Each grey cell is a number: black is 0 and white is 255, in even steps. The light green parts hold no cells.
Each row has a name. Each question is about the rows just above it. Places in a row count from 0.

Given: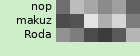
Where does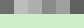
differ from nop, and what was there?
2, [166]
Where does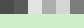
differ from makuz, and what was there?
1, [82]
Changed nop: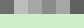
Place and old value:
4, [159]
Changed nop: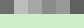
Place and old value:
4, [159]
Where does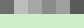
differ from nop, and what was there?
5, [96]
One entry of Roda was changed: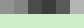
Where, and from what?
1, [124]
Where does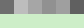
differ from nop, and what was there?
3, [138]

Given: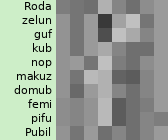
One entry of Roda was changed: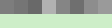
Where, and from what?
2, [111]
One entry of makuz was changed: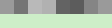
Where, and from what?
0, [147]
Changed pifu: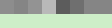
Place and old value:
7, [125]
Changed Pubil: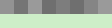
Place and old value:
4, [133]

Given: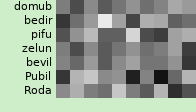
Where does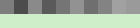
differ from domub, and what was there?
8, [168]
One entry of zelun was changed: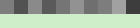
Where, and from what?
1, [76]
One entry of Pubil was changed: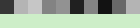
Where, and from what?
3, [138]
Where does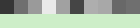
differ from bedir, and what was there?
8, [96]
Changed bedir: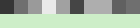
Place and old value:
7, [168]
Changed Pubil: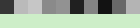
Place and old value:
1, [180]

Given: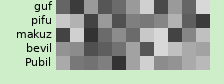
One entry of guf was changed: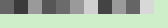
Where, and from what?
7, [74]
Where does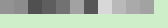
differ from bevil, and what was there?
8, [192]
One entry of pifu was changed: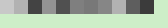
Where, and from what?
3, [154]
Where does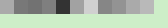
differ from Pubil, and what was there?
7, [140]
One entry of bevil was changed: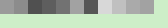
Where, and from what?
0, [147]
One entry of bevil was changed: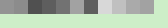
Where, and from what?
6, [86]
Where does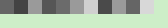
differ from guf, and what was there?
1, [59]

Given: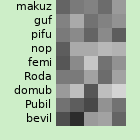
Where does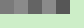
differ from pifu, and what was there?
4, [93]
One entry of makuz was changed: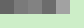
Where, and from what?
4, [154]
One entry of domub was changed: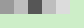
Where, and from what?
4, [212]

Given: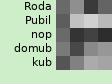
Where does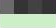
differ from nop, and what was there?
3, [45]
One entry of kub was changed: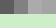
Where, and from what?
0, [85]
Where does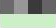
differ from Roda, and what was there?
1, [143]
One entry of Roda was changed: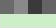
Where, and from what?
1, [143]
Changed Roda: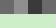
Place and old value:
3, [100]

